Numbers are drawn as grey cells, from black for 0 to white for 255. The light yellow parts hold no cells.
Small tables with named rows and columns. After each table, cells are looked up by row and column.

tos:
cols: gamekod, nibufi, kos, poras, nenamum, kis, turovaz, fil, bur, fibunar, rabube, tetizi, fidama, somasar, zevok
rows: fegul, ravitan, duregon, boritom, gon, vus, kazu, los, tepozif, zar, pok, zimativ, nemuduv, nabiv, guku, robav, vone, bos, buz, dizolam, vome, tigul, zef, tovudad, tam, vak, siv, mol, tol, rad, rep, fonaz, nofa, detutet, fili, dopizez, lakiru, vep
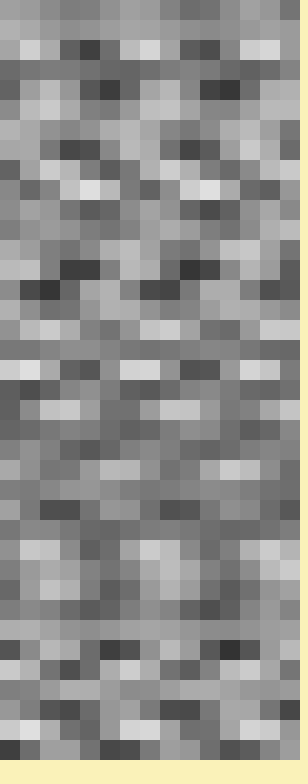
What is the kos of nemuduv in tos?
127
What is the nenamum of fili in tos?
174
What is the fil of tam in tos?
120
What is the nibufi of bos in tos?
120
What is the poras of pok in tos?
117
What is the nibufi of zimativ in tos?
145
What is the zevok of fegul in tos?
116
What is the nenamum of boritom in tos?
113
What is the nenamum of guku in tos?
165
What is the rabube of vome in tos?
154
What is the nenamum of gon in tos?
87
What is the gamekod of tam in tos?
126
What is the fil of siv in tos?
124
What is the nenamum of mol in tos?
95
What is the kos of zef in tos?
128

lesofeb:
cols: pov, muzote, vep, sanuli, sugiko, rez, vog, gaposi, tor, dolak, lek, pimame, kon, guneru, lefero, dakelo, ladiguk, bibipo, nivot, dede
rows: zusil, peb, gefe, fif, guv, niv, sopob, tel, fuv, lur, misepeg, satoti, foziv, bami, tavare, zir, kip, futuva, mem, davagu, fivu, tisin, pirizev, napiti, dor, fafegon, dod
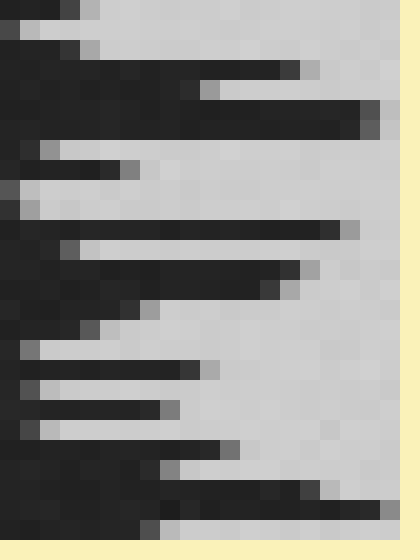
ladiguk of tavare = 205
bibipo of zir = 205
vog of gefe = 205
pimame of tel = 209
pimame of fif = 34
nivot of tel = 204
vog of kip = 202

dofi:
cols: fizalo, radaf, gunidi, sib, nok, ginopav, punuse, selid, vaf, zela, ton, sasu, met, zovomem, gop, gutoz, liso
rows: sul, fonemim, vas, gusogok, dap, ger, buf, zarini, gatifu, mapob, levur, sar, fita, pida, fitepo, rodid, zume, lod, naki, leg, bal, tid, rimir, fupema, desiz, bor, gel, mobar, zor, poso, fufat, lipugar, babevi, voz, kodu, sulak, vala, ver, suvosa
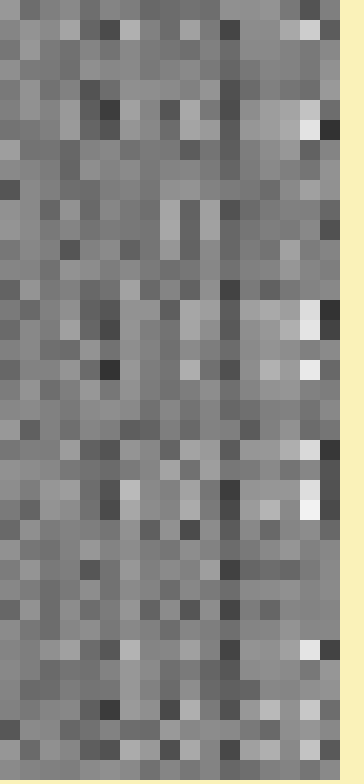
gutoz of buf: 227
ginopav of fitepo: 113
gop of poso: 144
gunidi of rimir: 125
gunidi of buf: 127
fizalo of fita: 119
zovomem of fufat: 102
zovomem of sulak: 185
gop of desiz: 150
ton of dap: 148
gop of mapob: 137
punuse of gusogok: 137
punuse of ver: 171
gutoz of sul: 83
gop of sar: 122
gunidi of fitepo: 120
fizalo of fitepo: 99

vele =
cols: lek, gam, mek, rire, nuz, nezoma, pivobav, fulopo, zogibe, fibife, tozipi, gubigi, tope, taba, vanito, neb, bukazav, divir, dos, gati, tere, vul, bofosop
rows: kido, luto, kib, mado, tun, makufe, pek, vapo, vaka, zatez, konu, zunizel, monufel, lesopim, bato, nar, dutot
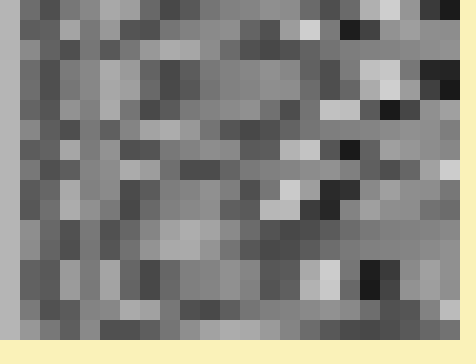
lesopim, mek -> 89
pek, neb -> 117
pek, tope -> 72
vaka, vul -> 161
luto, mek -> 96
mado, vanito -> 135
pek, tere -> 144
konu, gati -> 142
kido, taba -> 143
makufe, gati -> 26
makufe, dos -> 90
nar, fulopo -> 161
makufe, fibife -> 121

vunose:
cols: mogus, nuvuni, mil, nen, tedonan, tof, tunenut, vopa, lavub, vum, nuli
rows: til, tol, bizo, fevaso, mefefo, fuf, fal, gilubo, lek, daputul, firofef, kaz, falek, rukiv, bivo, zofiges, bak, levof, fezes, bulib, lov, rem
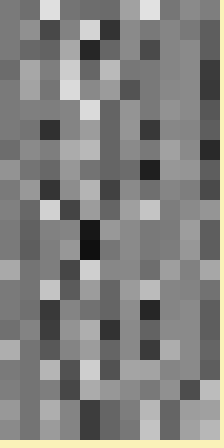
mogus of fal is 122
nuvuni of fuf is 127
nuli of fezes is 94
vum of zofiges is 138
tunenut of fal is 149
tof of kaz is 152
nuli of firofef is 149

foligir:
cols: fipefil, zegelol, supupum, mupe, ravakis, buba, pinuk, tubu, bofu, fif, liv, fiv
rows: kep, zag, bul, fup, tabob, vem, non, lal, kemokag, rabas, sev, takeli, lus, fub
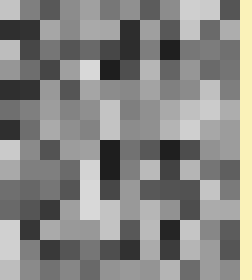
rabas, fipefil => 111
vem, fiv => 173
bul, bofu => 31
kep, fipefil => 195
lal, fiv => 156
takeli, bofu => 37
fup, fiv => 116
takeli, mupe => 153
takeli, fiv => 92
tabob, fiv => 126
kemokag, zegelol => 127
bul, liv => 124
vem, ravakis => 143
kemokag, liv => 117

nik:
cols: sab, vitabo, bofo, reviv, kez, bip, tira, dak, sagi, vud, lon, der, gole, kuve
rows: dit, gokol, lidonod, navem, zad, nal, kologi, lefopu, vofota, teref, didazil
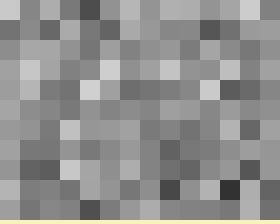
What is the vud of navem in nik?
147
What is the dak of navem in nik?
160
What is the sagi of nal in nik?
159
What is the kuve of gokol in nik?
157
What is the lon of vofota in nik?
137
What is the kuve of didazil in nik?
112
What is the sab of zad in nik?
157
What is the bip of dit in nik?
146
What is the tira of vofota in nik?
173
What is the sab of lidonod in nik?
141
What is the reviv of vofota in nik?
199
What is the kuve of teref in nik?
100
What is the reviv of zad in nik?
115
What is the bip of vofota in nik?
143
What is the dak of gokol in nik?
152
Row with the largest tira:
dit

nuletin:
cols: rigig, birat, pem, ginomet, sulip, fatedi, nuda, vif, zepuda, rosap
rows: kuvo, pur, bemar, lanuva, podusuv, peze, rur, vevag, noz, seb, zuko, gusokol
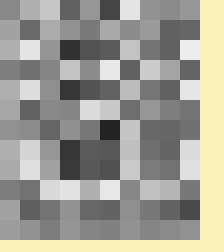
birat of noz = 223
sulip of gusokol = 133
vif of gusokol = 133
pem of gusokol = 124
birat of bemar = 228
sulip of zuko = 103
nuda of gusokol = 146
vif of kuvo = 146
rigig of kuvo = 136
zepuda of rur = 102
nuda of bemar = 194
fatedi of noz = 81
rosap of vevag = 219
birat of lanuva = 112
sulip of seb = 176
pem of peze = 136
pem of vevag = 150
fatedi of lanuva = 231
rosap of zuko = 74
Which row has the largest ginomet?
seb

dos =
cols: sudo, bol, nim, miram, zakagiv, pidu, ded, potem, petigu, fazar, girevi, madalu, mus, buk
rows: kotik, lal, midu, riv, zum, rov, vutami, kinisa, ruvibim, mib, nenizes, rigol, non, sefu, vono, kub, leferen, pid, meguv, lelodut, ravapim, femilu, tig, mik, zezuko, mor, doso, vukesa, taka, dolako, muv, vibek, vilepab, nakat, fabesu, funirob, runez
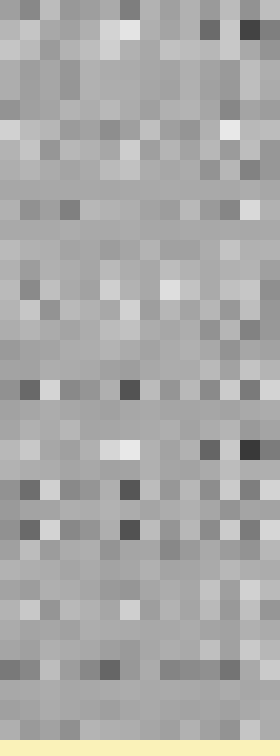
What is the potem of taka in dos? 176
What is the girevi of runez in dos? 161
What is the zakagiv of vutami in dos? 162
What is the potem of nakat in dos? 171
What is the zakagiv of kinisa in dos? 177
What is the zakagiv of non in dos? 167
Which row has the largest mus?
nenizes

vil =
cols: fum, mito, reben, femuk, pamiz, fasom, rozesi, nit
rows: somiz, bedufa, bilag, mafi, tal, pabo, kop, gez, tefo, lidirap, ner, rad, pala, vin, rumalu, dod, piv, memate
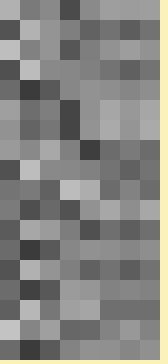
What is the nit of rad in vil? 111
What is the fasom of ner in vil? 167
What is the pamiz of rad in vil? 80
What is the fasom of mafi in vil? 115
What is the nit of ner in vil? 167
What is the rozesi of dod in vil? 111
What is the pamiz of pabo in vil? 145
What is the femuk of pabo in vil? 69
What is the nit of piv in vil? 131
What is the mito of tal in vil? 59
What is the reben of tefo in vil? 137
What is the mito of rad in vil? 167
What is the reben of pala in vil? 89
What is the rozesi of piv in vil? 152
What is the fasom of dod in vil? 111
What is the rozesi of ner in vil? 142
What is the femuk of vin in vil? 127
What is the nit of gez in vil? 108
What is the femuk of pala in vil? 135

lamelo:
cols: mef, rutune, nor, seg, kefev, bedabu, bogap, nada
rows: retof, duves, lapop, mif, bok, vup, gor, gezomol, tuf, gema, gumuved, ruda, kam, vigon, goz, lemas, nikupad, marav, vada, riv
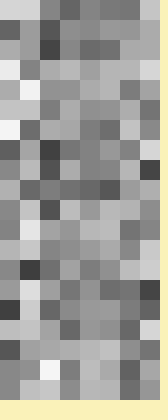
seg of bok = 147
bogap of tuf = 182
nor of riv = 198
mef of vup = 195
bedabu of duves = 152
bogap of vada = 98
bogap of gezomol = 130
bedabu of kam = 170

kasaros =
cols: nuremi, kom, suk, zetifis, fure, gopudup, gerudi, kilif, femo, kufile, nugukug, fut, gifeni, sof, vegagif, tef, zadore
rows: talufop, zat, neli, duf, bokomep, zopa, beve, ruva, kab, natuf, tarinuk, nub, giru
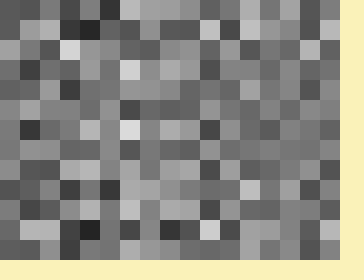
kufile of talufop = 141
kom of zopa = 162
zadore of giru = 130
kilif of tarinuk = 130
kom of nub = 181
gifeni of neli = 86
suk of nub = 180
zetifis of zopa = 129
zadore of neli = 97
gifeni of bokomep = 162
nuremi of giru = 93
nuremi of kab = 140
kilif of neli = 92
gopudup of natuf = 56
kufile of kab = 166
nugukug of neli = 99
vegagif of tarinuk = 129
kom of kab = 86
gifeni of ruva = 118
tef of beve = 118

